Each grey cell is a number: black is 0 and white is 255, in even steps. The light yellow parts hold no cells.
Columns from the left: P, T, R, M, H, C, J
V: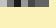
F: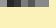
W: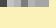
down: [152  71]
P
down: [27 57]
R

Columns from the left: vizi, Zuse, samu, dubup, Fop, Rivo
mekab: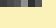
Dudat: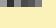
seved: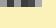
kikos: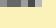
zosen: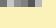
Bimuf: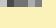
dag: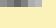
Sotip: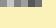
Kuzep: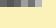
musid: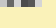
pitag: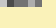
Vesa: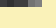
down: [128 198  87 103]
Zuse
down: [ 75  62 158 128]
dubup
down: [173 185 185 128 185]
Rivo
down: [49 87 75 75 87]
Fop
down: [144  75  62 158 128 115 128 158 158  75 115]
dubup

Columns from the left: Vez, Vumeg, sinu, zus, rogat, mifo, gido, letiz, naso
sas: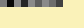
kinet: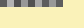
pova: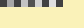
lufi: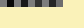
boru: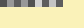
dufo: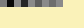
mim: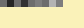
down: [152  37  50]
zus
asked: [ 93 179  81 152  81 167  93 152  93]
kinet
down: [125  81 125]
Vez
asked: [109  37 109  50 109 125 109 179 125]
mim
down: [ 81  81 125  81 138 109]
rogat
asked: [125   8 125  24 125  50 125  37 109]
lufi
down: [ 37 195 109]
letiz

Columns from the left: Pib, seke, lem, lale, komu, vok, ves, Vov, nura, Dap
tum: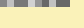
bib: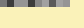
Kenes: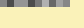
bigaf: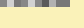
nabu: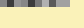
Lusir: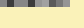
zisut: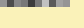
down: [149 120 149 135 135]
lem
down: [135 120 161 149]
Dap
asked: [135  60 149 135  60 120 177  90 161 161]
nabu
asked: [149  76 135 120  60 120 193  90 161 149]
zisut
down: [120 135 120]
vok
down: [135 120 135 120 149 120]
vok
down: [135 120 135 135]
Pib

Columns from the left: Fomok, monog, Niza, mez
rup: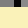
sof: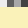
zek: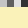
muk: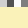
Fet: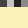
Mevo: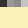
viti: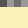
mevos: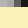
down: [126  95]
monog
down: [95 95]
monog
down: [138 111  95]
Niza
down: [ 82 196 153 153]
monog

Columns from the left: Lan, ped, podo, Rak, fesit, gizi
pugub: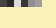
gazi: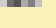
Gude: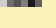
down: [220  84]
podo
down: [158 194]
gizi
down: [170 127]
Rak
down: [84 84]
podo
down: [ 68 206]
Lan

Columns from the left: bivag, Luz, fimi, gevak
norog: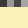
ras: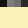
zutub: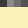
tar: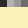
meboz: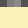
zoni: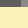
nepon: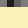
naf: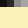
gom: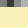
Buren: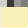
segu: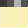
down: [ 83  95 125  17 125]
bivag
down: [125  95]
Luz
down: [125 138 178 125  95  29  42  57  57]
Luz
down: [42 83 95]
bivag
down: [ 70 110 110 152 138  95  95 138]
fimi

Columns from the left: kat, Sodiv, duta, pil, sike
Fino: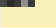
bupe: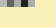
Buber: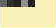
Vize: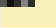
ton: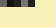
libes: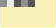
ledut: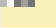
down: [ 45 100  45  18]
Sodiv
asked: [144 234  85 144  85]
libes
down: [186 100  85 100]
kat
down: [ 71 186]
kat
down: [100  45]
Sodiv
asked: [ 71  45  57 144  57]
Fino

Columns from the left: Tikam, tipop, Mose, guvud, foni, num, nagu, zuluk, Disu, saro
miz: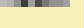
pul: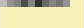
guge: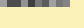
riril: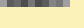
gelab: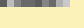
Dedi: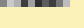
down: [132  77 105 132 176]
Mose
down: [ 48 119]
num
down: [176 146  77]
tipop
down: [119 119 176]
Disu

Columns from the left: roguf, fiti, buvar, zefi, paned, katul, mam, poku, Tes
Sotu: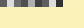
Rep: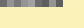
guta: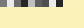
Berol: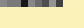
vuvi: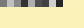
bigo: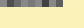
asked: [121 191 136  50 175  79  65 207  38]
vuvi
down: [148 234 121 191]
fiti
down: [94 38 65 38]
Tes
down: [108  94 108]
katul
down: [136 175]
paned
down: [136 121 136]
roguf
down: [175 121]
paned

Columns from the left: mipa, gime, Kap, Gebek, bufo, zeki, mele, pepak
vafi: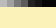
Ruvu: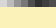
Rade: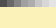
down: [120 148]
Kap
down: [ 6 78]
pepak
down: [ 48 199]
zeki

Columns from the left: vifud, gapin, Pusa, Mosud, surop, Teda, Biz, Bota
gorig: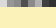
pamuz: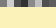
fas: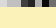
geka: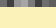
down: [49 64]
Mosud
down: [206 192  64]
gapin
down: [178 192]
Teda

